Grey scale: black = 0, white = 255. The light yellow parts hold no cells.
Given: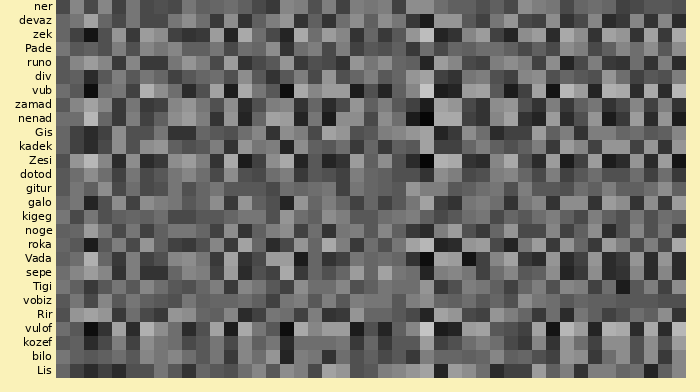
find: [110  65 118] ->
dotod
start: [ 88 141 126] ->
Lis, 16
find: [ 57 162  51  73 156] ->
Vada
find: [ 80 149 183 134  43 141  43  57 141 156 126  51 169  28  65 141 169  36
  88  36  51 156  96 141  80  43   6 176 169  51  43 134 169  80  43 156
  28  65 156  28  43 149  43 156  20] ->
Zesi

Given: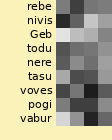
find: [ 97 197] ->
nivis
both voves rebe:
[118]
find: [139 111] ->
nere
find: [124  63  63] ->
pogi
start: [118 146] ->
todu, 3
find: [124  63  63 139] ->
pogi

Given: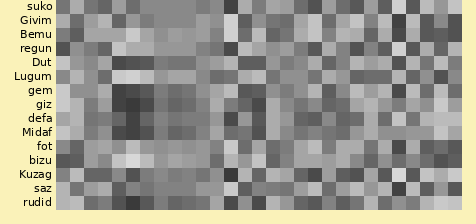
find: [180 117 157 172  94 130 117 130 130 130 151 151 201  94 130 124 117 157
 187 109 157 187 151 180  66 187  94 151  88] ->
saz
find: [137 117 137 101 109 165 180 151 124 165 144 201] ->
giz
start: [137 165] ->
Dut, 3

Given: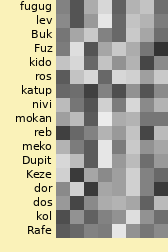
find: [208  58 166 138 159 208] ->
Keze
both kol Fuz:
[222]
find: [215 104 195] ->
kido
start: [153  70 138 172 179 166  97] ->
dos, 1
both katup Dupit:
[110]

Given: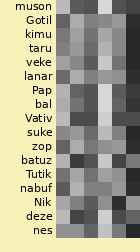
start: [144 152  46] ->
zop, 4
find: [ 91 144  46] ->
Nik
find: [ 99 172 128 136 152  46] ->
Gotil

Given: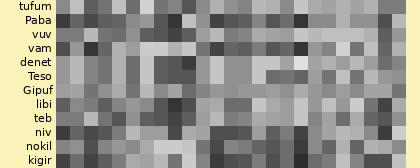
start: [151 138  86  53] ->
libi, 6
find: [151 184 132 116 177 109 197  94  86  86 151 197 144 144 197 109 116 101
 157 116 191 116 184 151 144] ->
Teso
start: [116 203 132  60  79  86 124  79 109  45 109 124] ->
kigir, 9
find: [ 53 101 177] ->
vam

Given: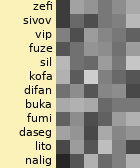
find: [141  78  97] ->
fumi
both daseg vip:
[134]
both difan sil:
[113]
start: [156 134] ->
vip, 3

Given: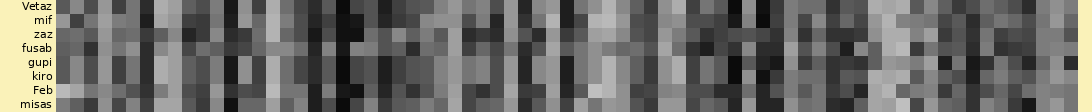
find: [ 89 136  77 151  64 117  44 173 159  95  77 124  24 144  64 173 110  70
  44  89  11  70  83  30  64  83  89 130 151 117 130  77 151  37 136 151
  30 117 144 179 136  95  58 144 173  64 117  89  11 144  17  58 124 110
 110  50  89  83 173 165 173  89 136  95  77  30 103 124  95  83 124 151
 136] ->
kiro
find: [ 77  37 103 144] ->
gupi
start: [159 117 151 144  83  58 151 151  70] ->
misas, 38
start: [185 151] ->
mif, 40
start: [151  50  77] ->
Feb, 12

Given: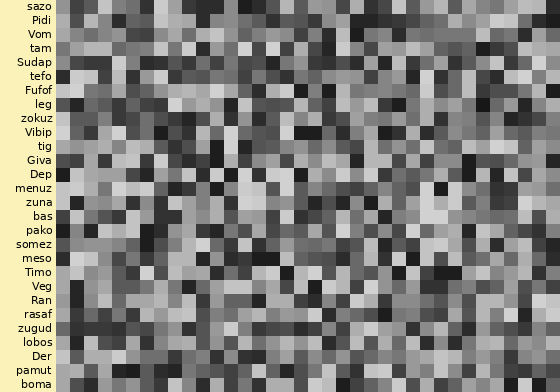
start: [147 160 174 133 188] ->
tig, 2
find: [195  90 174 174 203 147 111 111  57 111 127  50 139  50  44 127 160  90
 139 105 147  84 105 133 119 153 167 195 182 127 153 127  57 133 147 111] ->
Der
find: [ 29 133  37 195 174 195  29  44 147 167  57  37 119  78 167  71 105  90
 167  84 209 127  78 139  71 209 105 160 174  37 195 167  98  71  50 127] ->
pako
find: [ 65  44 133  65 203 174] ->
Ran

